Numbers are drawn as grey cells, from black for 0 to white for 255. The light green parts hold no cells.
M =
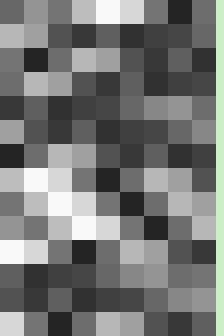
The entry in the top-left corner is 103
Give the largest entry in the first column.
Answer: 249
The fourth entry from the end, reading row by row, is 160
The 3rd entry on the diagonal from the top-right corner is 56
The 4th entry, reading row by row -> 189
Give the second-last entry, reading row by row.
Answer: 56
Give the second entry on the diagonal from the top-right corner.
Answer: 70
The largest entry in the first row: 249
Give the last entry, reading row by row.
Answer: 95
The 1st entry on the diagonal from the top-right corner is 109
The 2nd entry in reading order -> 148
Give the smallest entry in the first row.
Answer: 36
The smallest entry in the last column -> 49
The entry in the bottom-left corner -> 215
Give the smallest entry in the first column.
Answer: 36

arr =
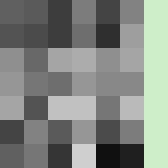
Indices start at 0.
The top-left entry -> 96
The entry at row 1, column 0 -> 83
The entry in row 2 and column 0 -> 143
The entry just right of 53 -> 207
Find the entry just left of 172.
165
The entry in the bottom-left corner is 96
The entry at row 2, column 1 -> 104
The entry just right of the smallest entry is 31
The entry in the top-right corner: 130
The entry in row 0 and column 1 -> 90

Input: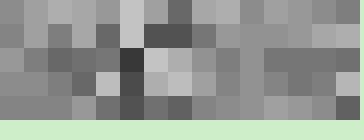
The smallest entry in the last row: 82
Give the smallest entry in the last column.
97
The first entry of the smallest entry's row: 152
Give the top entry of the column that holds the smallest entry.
195
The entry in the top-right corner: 126
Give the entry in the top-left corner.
140
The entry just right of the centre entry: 146
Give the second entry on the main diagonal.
160
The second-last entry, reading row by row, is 140
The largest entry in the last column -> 182
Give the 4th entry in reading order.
167
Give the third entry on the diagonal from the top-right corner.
118
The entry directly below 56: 75
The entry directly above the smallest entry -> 195
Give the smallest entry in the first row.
104

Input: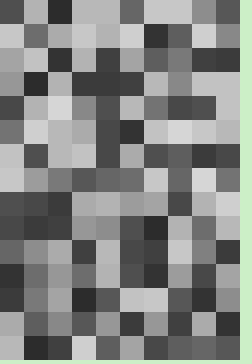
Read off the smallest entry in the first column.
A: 51
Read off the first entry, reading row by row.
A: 80
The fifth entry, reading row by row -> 185
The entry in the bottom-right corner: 87
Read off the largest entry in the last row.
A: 206
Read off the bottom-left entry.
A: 185
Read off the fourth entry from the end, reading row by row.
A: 72
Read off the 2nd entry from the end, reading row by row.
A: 102
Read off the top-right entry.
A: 87
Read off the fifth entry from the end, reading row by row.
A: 164
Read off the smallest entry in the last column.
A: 51
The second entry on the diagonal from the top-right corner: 206
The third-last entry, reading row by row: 94
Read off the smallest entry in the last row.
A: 43
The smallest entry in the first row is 43

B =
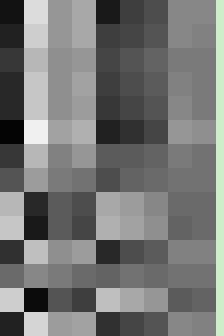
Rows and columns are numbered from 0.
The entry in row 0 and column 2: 150
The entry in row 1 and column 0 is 33
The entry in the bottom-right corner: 129
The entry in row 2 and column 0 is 55
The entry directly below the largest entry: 183
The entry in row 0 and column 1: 220
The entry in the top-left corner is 18
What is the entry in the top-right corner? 135
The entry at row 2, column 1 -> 183
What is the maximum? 240
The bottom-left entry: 33
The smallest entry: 4
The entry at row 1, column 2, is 150
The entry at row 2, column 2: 143
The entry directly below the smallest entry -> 55

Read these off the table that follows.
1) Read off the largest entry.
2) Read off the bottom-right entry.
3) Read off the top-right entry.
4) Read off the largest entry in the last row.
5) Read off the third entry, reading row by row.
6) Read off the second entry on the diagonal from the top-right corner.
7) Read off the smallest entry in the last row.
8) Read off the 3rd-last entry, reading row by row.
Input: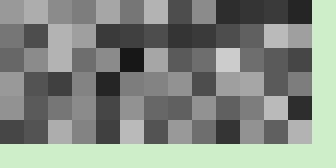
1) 204
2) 179
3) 37
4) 186
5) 139
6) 186
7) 52
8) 146

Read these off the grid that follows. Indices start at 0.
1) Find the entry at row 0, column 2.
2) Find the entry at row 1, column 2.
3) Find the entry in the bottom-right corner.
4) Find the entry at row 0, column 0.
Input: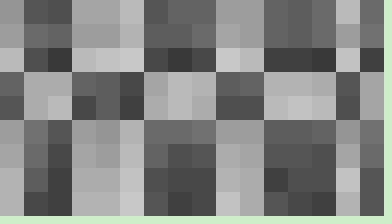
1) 79
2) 99
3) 85
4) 149

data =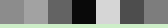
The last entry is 125
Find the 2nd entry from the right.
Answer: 77
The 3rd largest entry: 140

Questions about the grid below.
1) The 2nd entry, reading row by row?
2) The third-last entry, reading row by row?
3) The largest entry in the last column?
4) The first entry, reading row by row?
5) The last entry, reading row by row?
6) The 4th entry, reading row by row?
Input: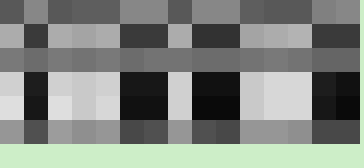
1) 135
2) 143
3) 135
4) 88
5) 72
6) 94

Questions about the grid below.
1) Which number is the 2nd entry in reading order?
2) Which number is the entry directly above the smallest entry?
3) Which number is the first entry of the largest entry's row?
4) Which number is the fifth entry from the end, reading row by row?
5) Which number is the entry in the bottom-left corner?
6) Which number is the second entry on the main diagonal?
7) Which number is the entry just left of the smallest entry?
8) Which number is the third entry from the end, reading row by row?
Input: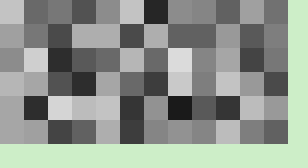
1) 105
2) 201
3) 140
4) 146
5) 166
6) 119
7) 146
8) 188
